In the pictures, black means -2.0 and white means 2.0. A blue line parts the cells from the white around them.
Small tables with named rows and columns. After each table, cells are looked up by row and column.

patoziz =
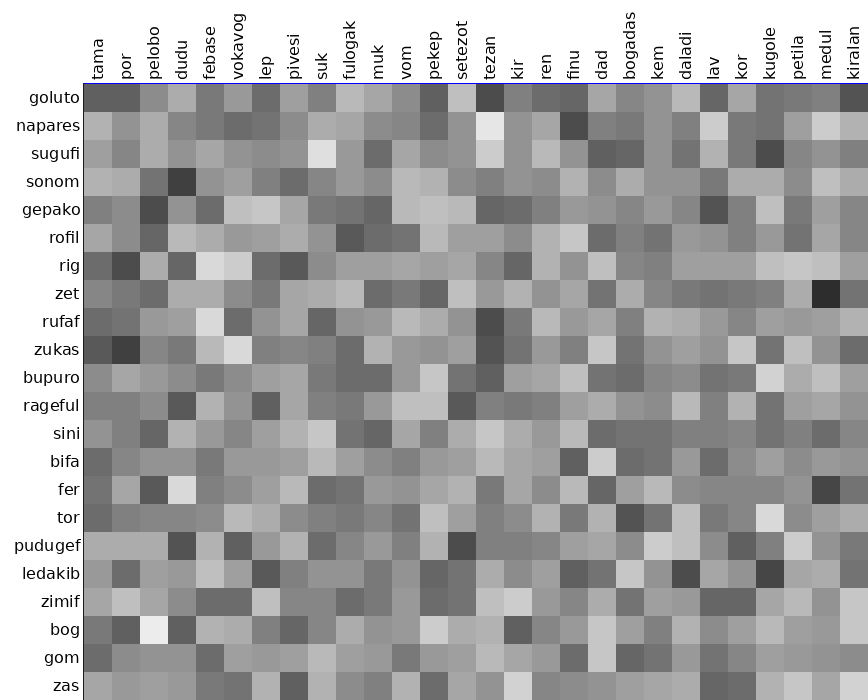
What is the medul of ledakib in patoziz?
0.7
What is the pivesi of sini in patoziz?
0.8
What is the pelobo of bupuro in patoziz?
0.4
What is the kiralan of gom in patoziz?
0.2
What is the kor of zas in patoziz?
-0.3
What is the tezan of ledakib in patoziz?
0.7
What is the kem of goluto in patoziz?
0.3
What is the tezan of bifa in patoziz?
0.9
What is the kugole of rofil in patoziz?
0.4
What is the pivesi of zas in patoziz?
-0.5
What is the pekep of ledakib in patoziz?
-0.4
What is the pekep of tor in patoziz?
1.0
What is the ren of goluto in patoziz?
-0.3
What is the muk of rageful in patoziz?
0.4
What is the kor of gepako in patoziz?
0.0
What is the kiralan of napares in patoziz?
0.8
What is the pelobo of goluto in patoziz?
0.2
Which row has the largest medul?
napares

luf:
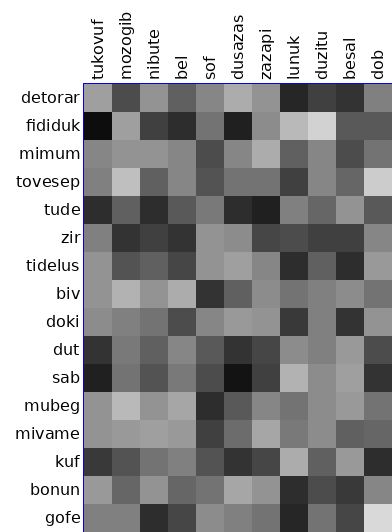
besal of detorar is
-1.2
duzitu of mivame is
0.2
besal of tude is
0.3
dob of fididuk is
-0.6
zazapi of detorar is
0.3
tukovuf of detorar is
0.5
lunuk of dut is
0.2
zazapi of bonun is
0.3
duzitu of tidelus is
-0.5

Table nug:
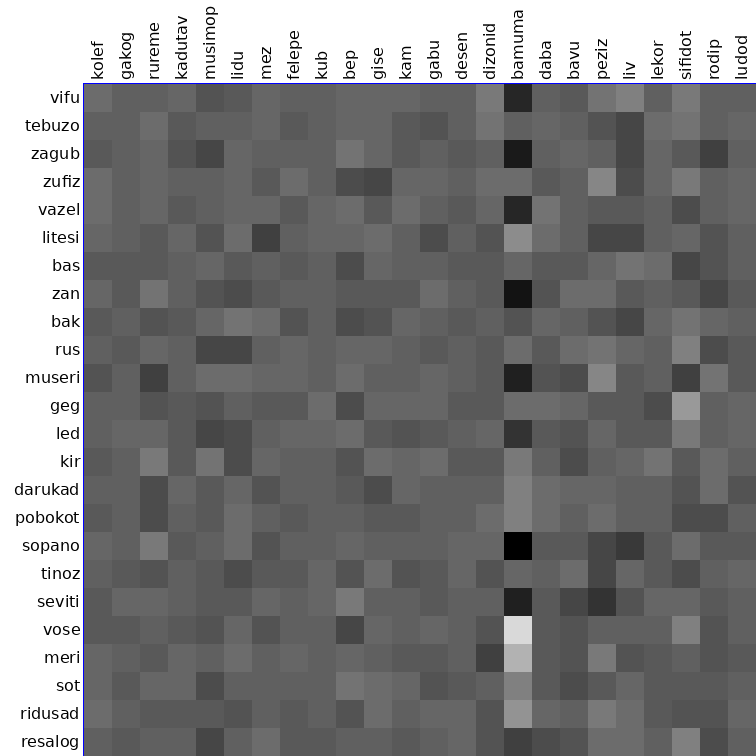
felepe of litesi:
-0.5
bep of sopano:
-0.4
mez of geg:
-0.6
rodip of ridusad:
-0.7
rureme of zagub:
-0.4
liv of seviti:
-0.7
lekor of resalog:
-0.5
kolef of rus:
-0.5
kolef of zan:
-0.4
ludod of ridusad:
-0.4
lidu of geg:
-0.5
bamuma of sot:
0.0
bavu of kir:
-0.8
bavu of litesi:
-0.5

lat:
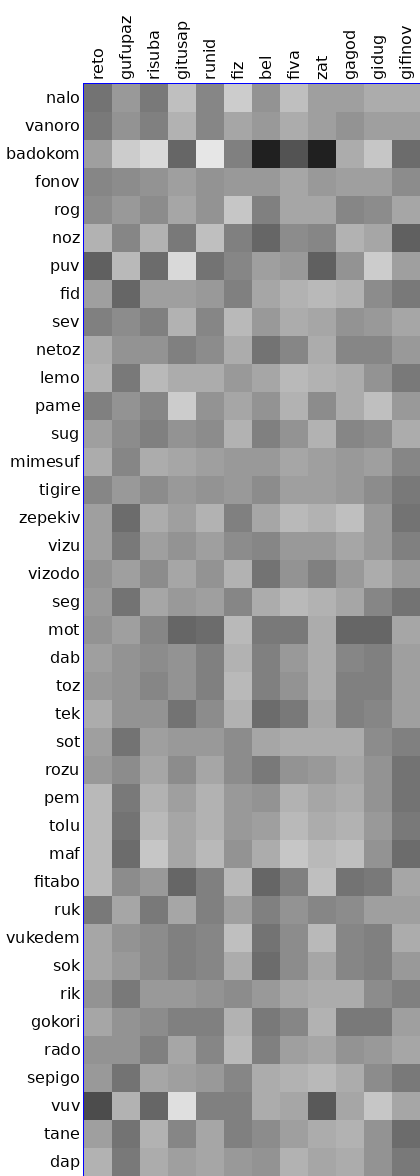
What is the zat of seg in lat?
0.8
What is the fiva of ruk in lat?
0.3
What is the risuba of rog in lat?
0.2
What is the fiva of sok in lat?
0.2
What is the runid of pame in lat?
0.3
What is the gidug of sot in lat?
0.2
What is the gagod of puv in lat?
0.3
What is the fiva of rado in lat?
0.5
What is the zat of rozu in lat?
0.4
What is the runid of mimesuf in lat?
0.5
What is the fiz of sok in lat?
0.7

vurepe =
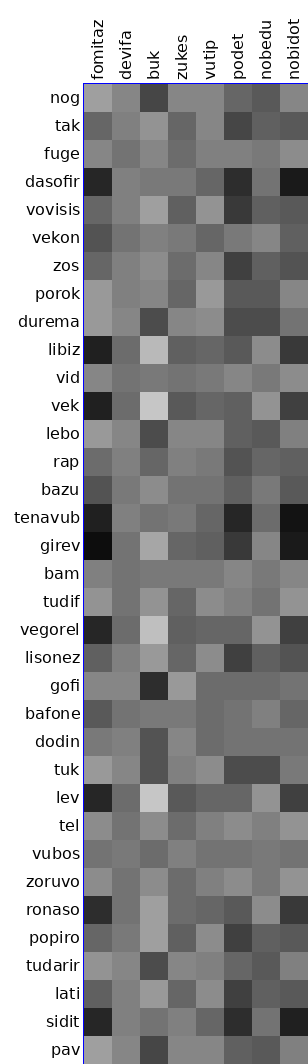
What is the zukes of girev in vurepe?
-0.4
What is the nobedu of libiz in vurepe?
0.2
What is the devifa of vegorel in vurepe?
-0.3
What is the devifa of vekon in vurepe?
-0.2
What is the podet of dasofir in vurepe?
-1.3
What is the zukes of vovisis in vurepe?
-0.5
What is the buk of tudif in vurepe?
0.3
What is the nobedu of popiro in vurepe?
-0.5
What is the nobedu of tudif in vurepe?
-0.2
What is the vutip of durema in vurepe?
0.2
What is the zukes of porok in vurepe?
-0.4
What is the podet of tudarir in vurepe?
-0.4
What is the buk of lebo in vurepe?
-0.8
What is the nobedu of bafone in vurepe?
0.0
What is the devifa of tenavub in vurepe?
0.0
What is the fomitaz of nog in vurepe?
0.5
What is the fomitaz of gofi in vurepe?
0.1

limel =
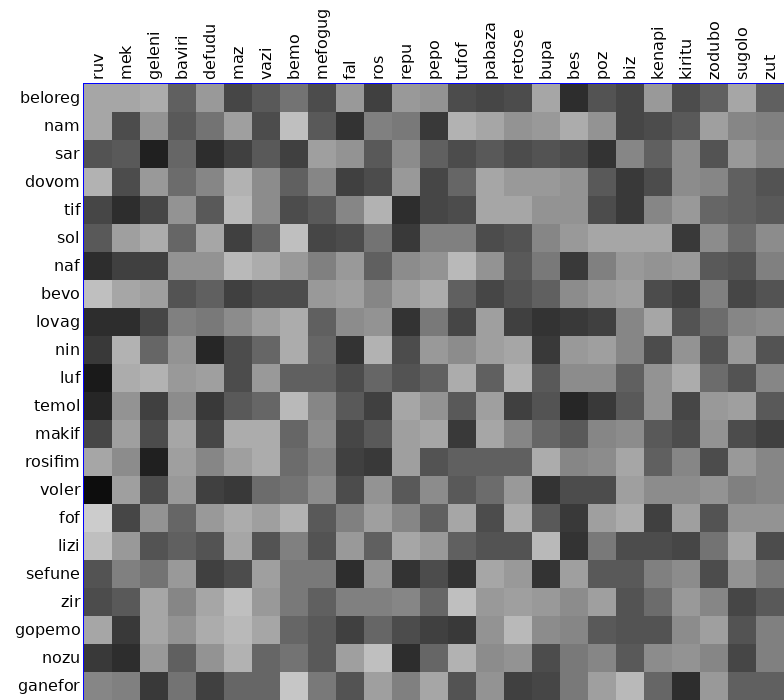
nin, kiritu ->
0.3
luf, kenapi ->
0.3
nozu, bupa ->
-0.8
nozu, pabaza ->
0.2
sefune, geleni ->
-0.2
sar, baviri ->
-0.4
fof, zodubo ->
-0.7
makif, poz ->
0.1
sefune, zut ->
-0.1
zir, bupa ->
0.4
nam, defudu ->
-0.2
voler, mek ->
0.5
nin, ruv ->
-1.1

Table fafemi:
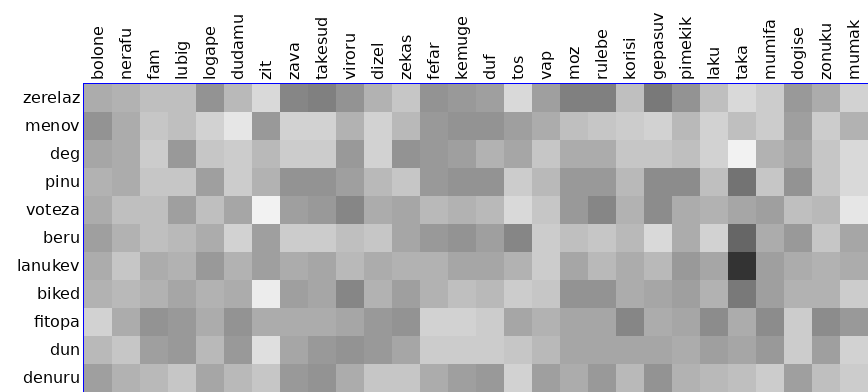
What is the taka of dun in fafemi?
0.6
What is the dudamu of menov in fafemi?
1.6
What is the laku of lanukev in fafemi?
0.6
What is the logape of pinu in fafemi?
0.5
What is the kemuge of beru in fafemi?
0.3
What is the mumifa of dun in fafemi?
0.4
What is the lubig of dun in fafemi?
0.4
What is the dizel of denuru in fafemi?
1.1
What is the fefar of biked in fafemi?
0.8
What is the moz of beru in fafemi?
1.0
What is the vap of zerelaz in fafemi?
0.5
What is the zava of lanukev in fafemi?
0.7
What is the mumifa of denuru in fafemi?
1.2
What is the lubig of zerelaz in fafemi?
1.0
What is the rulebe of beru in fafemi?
1.1
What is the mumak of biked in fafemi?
1.2
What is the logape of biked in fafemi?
0.8
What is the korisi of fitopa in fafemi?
0.1
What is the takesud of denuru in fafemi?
0.3
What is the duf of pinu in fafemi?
0.3

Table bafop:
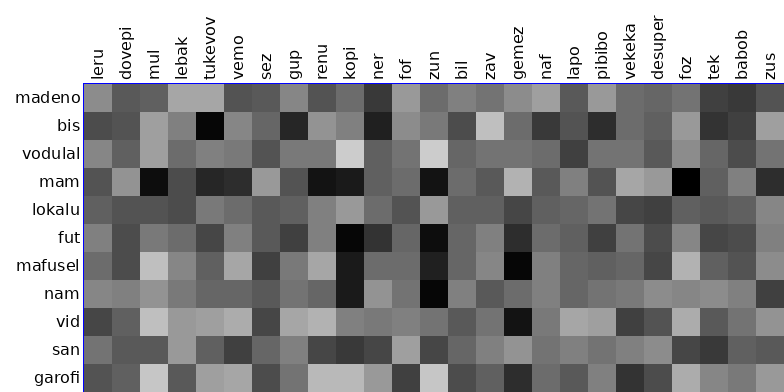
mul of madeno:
-0.5
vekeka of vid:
-1.0
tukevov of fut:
-0.9
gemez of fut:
-1.3
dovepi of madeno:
-0.6
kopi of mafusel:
-1.6
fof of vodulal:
-0.2
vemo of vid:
0.7
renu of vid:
0.8
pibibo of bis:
-1.3

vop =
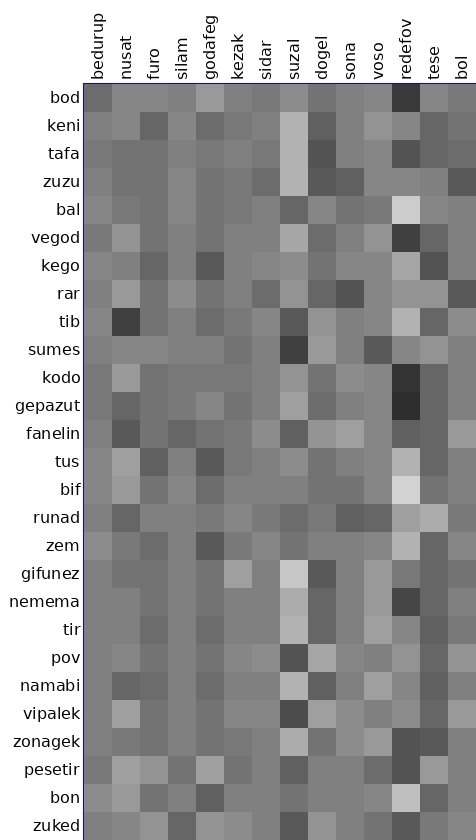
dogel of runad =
-0.1
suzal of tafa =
0.8
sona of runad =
-0.5
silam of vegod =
0.0
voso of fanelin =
0.1
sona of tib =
0.0
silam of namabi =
0.0
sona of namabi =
0.0
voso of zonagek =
0.4
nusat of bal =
-0.1
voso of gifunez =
0.4
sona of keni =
0.0
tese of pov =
-0.4
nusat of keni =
0.1
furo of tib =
-0.2
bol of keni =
-0.2
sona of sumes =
0.0
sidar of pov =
0.2
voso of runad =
-0.4
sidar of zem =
0.1
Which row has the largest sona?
fanelin

